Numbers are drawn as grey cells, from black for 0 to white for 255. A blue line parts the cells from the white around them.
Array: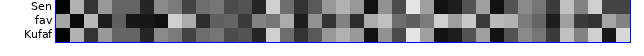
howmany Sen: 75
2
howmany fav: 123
2

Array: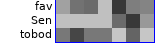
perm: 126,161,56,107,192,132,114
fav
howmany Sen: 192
4
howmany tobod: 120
3

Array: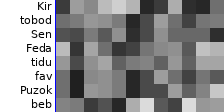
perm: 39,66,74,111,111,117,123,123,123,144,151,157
tobod
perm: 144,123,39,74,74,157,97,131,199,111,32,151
Puzok
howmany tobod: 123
3

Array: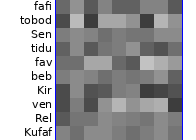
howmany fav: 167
2
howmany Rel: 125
2
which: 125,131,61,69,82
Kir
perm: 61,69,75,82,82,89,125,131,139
Kir
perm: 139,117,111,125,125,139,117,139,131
Sen
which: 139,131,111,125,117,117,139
Sen
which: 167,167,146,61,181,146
tobod

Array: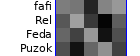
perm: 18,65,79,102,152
Feda
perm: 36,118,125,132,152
fafi
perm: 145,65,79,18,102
Puzok

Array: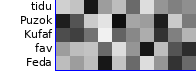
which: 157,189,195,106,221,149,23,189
fav
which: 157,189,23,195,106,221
Feda
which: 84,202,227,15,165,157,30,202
Puzok
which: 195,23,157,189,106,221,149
tidu
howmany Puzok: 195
0

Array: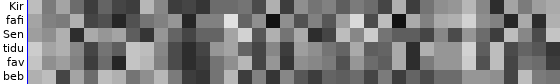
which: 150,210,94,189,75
tidu
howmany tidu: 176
2
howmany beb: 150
2
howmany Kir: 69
3
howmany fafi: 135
0
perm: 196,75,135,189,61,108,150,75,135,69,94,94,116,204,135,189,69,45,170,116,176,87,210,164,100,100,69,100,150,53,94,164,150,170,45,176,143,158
Sen
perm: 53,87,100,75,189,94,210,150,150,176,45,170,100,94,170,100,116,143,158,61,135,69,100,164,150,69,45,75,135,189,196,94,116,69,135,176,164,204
tidu

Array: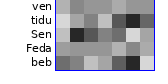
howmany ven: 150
4
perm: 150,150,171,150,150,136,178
ven
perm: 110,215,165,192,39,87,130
Sen
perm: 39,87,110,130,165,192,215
Sen
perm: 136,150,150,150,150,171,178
ven
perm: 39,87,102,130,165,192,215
tidu
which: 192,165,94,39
beb

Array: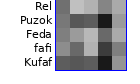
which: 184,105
Feda
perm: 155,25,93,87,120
Puzok
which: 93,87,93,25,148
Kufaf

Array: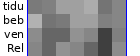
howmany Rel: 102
2
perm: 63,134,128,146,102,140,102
ven
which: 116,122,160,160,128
beb
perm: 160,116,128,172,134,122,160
tidu

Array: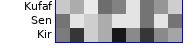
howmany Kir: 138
2
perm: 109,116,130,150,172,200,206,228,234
Kufaf
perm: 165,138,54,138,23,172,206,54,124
Kir
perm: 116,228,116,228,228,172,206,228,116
Sen
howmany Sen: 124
0

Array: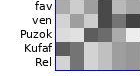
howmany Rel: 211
2
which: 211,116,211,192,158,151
Rel
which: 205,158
fav

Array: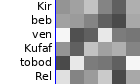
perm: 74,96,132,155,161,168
beb
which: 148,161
Kir
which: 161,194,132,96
Kir
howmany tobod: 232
1
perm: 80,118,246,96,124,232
ven
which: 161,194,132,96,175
Kir
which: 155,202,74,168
Rel

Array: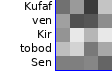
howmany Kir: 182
1
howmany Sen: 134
1
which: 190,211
tobod

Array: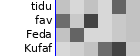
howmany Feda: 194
2
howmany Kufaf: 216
1
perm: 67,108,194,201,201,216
fav
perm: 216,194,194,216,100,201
Feda
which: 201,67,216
fav

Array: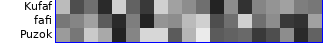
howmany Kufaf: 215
0
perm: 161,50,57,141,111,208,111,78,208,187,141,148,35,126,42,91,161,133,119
fafi
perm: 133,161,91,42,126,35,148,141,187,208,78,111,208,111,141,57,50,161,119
fafi

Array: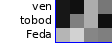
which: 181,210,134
Feda
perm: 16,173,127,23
tobod
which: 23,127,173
tobod
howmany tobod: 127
1
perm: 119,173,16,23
ven
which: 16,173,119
ven

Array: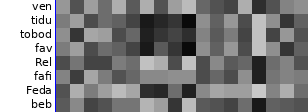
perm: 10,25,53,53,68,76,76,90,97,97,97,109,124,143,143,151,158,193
fav
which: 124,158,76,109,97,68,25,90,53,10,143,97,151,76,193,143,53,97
fav
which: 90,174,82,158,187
ven
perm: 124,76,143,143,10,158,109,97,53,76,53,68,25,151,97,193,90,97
fav
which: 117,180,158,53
beb
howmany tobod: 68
3
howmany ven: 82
4

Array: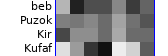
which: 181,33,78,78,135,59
beb
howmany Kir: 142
2
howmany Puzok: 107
1

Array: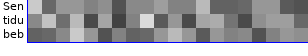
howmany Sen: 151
4
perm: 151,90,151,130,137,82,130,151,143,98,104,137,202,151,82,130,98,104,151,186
beb
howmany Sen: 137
2
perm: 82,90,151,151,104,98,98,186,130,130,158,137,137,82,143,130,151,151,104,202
Sen
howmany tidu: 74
3

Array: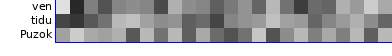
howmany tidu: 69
2
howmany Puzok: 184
5

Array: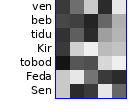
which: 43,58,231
Sen
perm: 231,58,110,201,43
ven
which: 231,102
Sen
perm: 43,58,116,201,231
Feda
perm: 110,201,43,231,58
ven
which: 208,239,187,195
Kir

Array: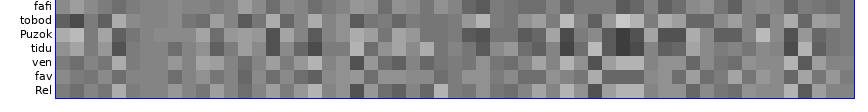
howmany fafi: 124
10
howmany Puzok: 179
0
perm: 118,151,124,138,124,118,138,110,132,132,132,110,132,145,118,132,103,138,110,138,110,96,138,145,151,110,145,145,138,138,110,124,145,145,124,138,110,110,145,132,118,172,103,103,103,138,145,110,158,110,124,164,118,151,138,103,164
fav
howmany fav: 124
5

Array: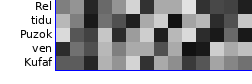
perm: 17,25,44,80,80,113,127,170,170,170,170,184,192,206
ven
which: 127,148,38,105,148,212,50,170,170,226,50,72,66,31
Rel
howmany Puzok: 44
2
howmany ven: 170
4

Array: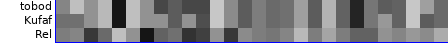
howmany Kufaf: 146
4
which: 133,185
Rel
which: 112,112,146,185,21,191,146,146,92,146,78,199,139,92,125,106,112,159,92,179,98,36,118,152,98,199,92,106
Kufaf
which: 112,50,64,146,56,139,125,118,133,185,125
Rel
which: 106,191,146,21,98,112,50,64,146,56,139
Rel

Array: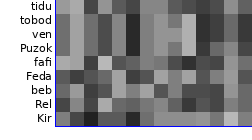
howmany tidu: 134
2
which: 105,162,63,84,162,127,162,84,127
Feda
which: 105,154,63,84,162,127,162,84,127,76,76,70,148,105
beb
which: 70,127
Rel

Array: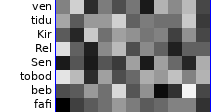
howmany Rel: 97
4
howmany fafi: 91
2
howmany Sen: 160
2
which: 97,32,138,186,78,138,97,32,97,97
Rel

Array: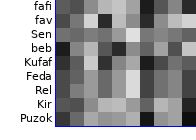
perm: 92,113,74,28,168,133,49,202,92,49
Kufaf
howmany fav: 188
2
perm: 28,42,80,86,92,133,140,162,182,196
fafi

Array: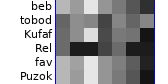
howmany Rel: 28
4
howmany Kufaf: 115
1
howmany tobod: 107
0
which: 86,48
beb
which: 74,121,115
Kufaf

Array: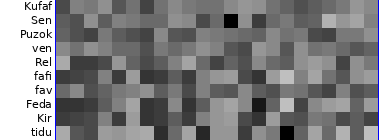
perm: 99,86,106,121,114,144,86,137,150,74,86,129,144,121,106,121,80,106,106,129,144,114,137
ven
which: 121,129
fav
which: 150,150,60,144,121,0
tidu
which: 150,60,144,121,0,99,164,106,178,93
tidu
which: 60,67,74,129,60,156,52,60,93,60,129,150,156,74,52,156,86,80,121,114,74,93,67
Kir
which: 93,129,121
Sen

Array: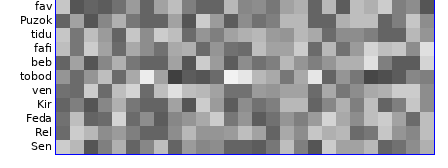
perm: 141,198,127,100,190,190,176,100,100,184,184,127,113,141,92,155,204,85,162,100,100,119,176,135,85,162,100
Puzok
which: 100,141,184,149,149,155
Rel
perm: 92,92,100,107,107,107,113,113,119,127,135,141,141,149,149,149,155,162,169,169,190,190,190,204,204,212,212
Feda
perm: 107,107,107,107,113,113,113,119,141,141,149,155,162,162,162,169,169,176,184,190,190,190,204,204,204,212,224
ven
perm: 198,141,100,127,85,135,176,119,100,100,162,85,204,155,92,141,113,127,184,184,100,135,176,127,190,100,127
Kir
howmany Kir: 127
4
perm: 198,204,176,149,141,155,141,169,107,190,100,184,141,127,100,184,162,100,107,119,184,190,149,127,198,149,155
tidu

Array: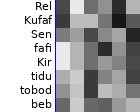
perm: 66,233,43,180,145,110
fafi
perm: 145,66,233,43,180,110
fafi
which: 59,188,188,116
Kufaf
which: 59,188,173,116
tobod
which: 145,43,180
Rel

